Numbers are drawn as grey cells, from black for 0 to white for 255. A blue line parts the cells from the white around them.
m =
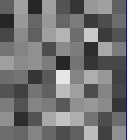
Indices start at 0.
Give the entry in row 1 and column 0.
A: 38
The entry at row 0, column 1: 160
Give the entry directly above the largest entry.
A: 38
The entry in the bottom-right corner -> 144
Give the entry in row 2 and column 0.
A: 71
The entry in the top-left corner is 96
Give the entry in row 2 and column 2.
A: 96
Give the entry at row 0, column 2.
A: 38
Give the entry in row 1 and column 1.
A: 152
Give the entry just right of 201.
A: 59
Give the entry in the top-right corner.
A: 96
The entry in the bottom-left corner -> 109
